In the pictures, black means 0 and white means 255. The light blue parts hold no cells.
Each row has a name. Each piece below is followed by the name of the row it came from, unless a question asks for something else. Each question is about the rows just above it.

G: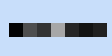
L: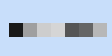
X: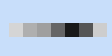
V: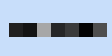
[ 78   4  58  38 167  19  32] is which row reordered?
V
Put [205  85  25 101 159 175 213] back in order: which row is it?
X
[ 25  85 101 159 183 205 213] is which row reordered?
L
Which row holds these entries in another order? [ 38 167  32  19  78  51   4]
G
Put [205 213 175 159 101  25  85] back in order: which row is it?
X

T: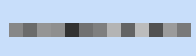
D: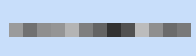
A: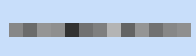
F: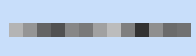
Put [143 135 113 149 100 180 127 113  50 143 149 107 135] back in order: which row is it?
A
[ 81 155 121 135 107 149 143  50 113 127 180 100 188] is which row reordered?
T
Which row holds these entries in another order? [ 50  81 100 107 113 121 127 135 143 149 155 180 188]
T

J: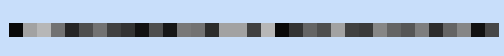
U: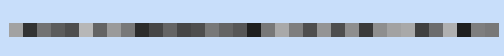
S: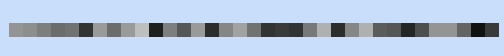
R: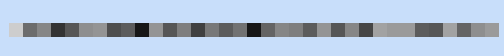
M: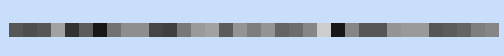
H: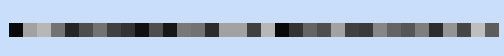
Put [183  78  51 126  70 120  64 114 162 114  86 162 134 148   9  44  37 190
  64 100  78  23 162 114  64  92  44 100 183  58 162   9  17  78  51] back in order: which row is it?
H
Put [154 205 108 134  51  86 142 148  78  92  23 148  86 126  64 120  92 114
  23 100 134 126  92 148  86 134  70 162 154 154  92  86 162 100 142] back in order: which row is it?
R
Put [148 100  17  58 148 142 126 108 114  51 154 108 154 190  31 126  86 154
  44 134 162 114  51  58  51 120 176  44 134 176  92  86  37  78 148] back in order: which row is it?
S
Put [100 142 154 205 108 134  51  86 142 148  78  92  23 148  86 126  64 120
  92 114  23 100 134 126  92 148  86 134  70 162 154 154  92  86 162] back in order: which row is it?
R

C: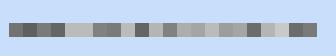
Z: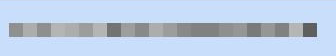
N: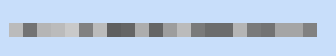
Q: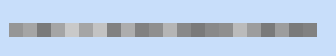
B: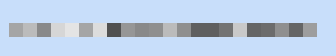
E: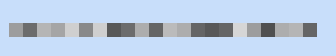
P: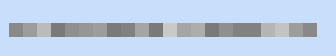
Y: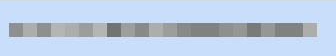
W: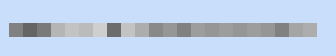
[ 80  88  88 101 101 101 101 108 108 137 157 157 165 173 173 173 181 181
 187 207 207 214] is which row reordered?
E
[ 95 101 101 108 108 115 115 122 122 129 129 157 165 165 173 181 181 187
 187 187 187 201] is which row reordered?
N
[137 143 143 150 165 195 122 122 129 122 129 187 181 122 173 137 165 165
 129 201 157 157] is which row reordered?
Q
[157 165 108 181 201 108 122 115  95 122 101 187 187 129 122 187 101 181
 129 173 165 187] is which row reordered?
C

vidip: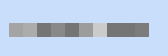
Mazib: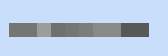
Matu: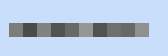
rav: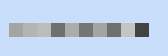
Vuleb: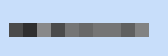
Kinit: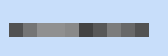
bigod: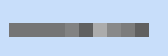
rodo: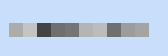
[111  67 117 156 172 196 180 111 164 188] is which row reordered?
rodo
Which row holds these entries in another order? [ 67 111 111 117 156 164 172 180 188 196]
rodo

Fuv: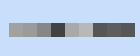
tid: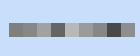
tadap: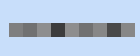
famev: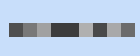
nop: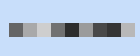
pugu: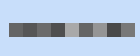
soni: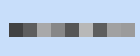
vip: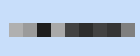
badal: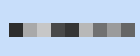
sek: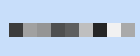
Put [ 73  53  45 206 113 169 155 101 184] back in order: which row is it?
nop
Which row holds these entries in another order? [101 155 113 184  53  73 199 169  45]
badal
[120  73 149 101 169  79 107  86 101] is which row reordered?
pugu
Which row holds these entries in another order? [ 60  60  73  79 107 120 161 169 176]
famev
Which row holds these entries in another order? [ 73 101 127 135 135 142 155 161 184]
tid
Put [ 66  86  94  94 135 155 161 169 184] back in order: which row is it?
soni
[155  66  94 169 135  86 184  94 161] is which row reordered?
soni

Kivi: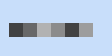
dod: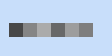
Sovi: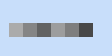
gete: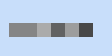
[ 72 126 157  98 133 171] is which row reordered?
Sovi
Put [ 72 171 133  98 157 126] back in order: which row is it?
Sovi

